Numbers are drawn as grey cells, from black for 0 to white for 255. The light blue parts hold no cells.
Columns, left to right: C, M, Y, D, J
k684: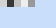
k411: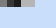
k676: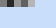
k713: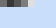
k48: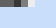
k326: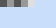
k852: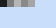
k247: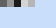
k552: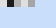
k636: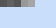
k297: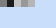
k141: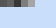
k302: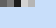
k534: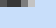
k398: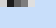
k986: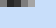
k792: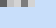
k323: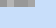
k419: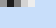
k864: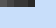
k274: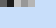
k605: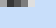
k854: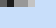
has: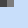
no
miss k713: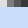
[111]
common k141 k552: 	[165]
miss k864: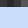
[69]
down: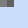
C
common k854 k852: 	[28]
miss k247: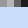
[211]

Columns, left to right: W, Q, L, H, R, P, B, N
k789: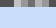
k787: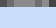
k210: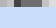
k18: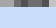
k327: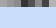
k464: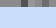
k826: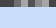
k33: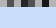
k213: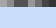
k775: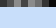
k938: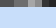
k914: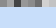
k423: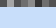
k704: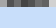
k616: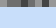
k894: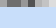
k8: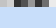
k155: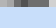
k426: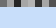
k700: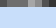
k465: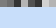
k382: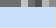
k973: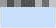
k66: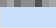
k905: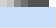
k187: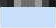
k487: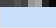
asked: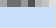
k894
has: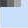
yes
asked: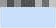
k973
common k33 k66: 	[82]
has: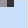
yes
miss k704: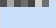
[98]
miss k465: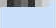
[124]

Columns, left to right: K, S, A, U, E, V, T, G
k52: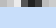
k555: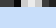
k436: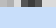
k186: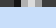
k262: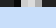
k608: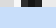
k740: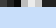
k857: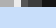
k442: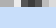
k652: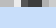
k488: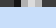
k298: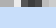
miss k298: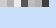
[74]
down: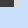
E
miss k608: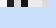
[46]

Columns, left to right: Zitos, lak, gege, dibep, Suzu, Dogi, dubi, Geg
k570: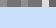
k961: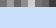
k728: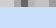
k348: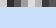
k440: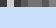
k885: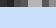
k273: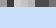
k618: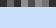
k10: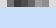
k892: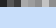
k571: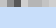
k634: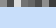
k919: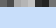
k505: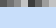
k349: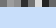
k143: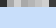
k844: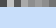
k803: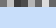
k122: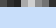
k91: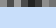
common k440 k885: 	[88]
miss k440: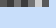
[128]
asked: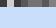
k440
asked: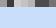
k273
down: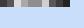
gege
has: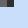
yes
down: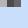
Suzu

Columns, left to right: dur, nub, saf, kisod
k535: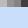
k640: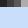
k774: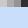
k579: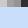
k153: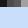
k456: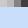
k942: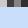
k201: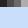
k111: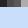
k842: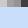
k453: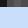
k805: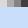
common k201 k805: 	[173]
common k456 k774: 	[202]
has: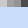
no
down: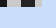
dur

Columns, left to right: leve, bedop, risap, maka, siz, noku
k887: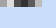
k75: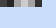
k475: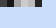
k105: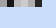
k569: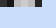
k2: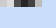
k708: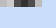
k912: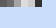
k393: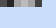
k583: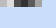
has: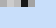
no
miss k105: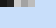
[175]
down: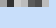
leve
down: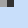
leve
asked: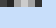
k75

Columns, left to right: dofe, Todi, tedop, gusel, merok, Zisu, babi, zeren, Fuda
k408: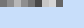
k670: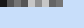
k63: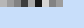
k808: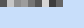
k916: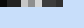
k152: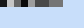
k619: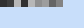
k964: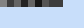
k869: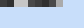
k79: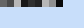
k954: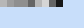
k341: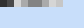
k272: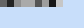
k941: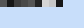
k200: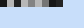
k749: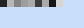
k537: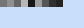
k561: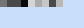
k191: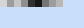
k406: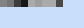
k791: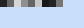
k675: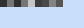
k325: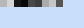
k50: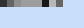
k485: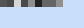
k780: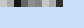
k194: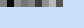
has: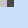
yes
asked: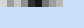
k191
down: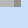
Todi

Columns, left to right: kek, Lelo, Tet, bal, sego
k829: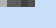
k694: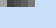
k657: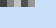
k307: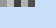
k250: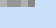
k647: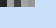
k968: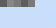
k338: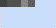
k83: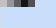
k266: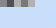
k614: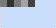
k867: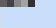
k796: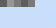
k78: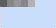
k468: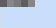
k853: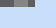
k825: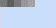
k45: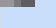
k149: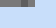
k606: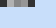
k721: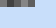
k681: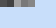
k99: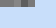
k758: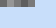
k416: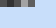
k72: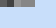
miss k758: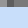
[107]
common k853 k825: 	[94]
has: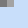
yes

